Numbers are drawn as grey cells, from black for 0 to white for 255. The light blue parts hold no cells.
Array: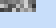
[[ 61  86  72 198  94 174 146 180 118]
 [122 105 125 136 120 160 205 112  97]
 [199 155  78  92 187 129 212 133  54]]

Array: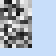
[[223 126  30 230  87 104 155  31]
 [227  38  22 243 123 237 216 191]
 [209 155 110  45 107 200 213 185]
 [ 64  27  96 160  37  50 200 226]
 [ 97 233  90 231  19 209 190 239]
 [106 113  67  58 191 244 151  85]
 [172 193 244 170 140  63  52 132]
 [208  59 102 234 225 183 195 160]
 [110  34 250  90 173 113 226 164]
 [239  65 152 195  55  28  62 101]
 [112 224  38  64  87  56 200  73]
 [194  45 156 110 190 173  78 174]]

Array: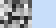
[[206 110 165 193 176  47 126 204]
 [229  96 159  71  69 140 150  82]
 [175 214 171  33 126  80 247  83]
 [227 202 221  70 176 159 212 149]
 [240 128  39 198 198 170 207 171]
 [164 227  59  31  34 114  32 101]
 [ 45 116  44 168 143 223  56 220]]

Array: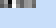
[[ 89 132  54 252 143 100 149 157 102]
 [107 164  12 240 121  98 148 157 113]]

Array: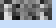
[[ 39 220 215  29  13 149 107 126  33  84 210 151  50]
 [136  50  60 164 138 106 152 122 131 160  38  92 121]
 [ 74 220 174  70  29 149  99 131  76 101 204 136  96]
 [ 87 173 123  74 122 125 110  99 110 132 111  88  62]
 [ 43 223 180  53  75 137 126  67  86 143 195  49  61]]

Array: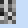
[[116 133 186  92]
 [ 44 205  54 147]
 [148 195 110 168]
 [ 62 199  73 144]
 [ 28 116 212  83]
 [211 141  46 183]]

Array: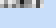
[[174 103 195 114 173 102 152 166 207  75 226]
 [231 157 233 206 151  29 135 140 234  80 198]]

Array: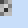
[[121 190 188]
 [ 73 134 182]
 [177 212 131]
 [190  46 176]]

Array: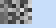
[[101 123  60  73 172  54 161 187]
 [153  95  70 181 154  73  79 201]
 [ 84 147  85  43 163  50 156 214]
 [157 129 194 170 122 222  96  50]
 [102 120  63  74 168  43 159 211]
 [105 109 156  77  81 161 187 104]]
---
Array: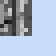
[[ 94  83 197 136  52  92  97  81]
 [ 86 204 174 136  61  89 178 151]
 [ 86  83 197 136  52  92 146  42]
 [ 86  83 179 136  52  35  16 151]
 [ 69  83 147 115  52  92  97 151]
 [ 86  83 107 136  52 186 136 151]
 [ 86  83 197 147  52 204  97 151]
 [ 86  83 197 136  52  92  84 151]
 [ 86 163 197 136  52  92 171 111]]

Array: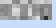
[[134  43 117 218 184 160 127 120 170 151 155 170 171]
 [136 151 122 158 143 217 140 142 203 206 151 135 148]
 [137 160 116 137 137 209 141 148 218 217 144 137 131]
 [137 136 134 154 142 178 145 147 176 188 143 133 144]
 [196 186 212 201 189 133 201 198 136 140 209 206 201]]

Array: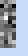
[[141 104  92 118]
 [197 168  52 146]
 [ 69 176  93 116]
 [ 68 150 113 194]
 [136 116 110 114]
 [ 26  85  84 117]
 [159  15 137 123]
 [ 61  47 244 155]
 [173 115 188  97]
 [100  76 101 111]
 [  8  96 160   5]
 [179 164 108 156]]

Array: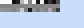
[[ 61 123 170 132 145 124 144  25 126 201 146 131 143 143 147]
 [136 135 133 137 131 135 130 138 131 132 134 136 130 130 129]
 [ 79  16  54  17 239  21 249 134 239 183  35  17 249 250 250]]

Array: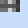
[[ 55 131 207 116 113]
 [ 66  79  88  85  83]
 [ 52 133 198 102 119]]

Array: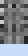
[[ 38 111 142  95 137 118  57]
 [ 36 123 149  95 149 120  89]
 [118 111 113  95 123  99 124]
 [112  84 114  57 132  72  76]
 [ 62  85 131  63 138  88  35]
 [130 144 118 110 137 107 204]
 [ 56 100 131 102 120 117  44]
 [131 112 110  91 125  94 140]
 [133 146 113 125 127 118 202]
 [ 63  89 139  34 162  68  58]
 [149 129 106 106 125 100 187]]

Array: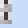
[[158 172 183]
 [218  65 202]
 [222  61 230]
 [169 185 192]
 [176 165 232]
 [229  56 227]]

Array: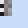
[[147 117  26]
 [162 127 230]
 [121 139  31]
 [145 123 232]]
